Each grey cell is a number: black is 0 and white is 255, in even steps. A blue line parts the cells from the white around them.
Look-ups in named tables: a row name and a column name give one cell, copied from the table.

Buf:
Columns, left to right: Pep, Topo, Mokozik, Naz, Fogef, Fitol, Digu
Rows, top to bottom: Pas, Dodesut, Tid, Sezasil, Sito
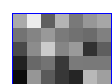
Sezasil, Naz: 56
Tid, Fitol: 49
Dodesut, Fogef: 113
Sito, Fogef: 37
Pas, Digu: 166
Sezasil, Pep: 33
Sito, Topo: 150
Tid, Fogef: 154
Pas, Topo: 236
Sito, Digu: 159
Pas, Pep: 170
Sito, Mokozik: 90
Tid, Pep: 74
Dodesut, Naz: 122
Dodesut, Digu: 128
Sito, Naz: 55

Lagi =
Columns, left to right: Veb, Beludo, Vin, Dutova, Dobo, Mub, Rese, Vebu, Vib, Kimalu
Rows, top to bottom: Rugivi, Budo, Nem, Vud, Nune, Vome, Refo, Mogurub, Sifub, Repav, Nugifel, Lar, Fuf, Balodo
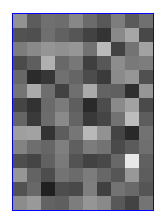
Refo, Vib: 162
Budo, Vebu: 137
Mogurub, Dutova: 138
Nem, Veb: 124
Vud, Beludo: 94
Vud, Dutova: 104
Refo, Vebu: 138
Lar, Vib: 152
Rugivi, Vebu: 125
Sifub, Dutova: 93
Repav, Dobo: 95
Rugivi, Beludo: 92
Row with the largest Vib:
Nugifel

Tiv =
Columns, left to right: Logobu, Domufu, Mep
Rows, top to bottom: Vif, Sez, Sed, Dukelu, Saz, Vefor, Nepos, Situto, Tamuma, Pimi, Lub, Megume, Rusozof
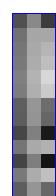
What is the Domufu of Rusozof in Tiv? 149
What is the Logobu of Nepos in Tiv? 95
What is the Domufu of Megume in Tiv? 172
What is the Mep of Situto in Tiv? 102
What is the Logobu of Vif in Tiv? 80
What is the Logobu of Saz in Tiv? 128
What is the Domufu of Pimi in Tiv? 169
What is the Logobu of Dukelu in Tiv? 121

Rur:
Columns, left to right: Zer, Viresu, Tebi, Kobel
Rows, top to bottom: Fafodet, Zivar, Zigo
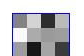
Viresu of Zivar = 171
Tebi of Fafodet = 45
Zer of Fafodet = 131
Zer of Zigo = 157
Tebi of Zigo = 165
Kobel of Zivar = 158
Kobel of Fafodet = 186
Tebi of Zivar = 154
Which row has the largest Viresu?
Fafodet

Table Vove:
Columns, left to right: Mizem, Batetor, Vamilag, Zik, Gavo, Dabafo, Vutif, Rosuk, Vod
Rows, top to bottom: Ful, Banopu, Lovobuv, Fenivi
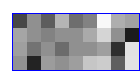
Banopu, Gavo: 144
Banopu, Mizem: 165
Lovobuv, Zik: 108
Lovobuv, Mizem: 159
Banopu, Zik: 144
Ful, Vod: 162
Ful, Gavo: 110
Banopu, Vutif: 213
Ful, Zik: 181
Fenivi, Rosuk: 95
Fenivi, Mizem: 146

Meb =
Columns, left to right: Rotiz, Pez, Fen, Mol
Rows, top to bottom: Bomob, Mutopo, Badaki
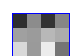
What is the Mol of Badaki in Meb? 117
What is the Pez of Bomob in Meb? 140
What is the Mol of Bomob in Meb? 134
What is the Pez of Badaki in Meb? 154
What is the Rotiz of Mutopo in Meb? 160
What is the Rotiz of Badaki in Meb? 217
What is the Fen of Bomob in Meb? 51
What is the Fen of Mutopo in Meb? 184
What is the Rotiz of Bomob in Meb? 46
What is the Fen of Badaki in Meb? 236
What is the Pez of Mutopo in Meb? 155
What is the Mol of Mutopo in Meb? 172

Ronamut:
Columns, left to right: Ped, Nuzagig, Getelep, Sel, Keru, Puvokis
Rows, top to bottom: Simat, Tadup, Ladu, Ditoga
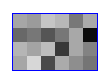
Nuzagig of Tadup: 119
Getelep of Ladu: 189
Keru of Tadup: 168
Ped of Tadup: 104
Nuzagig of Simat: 155
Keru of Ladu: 168
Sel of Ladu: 56
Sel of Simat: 183
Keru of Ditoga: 142
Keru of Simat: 120
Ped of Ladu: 181
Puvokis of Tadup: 12
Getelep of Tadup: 85
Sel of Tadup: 119
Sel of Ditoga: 171
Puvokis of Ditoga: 117
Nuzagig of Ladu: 164
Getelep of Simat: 197
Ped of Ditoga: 166

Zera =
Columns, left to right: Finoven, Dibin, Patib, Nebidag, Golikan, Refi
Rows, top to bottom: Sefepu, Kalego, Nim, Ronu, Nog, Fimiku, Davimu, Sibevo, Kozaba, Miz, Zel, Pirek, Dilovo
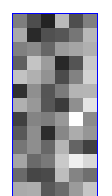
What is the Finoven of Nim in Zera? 128
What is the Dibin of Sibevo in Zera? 132
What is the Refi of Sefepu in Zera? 128
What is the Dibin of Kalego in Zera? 41
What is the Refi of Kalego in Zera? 184
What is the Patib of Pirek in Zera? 74
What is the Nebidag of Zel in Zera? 201
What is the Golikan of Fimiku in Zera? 180
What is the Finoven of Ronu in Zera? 96
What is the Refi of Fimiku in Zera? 181
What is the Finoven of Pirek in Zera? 106
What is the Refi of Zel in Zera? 216
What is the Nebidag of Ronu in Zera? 40
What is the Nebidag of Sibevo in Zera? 152
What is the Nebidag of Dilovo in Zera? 107
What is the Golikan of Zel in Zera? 239
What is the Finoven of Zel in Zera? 165
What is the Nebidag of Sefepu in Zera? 186
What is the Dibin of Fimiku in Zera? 143
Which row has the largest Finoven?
Nog

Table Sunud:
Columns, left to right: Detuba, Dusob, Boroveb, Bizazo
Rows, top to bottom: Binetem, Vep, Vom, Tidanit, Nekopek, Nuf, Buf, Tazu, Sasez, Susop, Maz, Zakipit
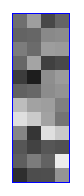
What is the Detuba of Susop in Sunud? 86
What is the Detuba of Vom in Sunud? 124
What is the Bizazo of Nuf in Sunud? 147
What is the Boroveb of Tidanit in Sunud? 64
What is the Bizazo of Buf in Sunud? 128
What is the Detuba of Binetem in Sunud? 111
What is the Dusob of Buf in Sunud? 162
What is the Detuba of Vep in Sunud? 99
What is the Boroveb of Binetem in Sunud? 72
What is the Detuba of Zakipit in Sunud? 46
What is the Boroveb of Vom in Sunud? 157
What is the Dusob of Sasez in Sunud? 53
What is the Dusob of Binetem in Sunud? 158

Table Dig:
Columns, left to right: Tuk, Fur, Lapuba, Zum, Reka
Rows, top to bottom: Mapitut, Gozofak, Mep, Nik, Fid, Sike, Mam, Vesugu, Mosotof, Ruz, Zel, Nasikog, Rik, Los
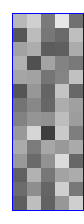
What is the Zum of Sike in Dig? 196
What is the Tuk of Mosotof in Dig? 153
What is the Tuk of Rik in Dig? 108
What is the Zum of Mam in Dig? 173
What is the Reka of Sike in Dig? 104
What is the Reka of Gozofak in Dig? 191
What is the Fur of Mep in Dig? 173
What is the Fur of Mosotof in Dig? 213
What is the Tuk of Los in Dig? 94
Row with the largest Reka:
Los

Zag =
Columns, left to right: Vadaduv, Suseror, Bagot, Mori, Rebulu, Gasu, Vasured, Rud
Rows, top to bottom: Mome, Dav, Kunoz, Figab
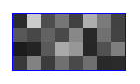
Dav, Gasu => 40
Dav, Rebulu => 136
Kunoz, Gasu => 39
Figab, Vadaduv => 57
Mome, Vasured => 123
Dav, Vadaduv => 87
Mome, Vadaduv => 44
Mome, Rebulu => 65
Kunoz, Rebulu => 151
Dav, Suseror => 71
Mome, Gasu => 174
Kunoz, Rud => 126
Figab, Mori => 112
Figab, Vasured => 41
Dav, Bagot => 98
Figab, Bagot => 60
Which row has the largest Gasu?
Mome

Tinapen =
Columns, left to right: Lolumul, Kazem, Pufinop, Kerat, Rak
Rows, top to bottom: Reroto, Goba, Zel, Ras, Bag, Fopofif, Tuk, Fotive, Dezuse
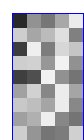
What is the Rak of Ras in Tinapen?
145
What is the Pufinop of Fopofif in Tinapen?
135
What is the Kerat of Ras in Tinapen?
242
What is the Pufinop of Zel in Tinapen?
125
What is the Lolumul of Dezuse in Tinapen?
206
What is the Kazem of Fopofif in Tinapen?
209
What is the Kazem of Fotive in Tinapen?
176
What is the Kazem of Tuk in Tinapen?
190
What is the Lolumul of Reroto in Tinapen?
40
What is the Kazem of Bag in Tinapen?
79
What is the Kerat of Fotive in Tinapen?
135
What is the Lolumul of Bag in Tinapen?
63
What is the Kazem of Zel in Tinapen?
239
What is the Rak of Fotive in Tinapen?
116
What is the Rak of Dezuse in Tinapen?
208
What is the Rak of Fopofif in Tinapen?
165
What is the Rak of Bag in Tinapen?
116

